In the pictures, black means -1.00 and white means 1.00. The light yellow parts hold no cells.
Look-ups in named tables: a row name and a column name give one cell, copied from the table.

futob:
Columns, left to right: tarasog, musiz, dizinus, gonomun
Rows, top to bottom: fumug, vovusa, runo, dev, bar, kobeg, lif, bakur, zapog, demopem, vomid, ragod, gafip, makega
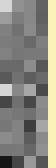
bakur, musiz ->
0.07
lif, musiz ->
-0.11
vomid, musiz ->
0.03
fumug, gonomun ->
-0.23
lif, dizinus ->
-0.27
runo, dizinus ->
0.08
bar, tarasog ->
0.01
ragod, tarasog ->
0.10
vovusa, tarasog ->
0.22
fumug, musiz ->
0.14
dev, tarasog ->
-0.03
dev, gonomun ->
-0.01
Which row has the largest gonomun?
vomid

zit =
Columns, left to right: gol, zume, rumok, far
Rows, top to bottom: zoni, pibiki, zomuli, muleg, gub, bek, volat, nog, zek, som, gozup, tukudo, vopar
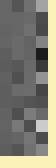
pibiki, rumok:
-0.18
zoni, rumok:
-0.12
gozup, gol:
-0.22
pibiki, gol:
-0.20
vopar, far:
0.06
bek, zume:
-0.31
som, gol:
-0.23
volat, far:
0.15
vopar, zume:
-0.33
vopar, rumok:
-0.11
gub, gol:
-0.26
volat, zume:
-0.37
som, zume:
-0.38
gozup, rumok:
-0.39

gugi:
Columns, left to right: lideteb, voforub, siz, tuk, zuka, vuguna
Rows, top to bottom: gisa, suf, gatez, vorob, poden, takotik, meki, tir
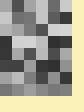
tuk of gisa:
0.54
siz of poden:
-0.36
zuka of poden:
-0.40
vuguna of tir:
-0.01
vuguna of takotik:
0.13
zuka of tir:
-0.06
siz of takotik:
0.23
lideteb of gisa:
0.30
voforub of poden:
0.32
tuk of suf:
0.54
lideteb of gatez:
0.40
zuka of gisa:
-0.16
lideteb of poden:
-0.58
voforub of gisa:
-0.37
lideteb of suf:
0.56
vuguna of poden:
0.32
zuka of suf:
-0.28
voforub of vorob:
0.64
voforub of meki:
0.46

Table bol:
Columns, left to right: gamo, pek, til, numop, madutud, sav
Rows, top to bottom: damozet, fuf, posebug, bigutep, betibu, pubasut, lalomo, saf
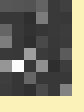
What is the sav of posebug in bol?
-0.53
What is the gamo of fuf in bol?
-0.56
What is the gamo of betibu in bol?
-0.55
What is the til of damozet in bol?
-0.35
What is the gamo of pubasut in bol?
0.18
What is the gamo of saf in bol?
-0.53
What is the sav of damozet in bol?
-0.50
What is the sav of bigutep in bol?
-0.54
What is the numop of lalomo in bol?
-0.56
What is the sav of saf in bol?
0.02
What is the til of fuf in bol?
-0.63
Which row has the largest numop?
pubasut

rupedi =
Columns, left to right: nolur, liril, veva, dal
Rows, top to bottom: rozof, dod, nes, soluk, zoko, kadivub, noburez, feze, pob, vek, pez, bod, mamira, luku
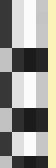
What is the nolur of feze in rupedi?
-0.57
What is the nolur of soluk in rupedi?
-0.57
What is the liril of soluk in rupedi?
0.75
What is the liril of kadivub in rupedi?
-0.63
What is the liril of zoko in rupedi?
-0.63
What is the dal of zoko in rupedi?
-0.71
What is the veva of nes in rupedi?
0.97
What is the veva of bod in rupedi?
0.97
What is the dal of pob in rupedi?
0.55
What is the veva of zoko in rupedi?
-0.79
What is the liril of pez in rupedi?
-0.63
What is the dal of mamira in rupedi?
0.55
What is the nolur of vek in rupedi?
0.52
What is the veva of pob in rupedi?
0.97
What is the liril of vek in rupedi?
-0.63
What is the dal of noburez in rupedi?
0.55

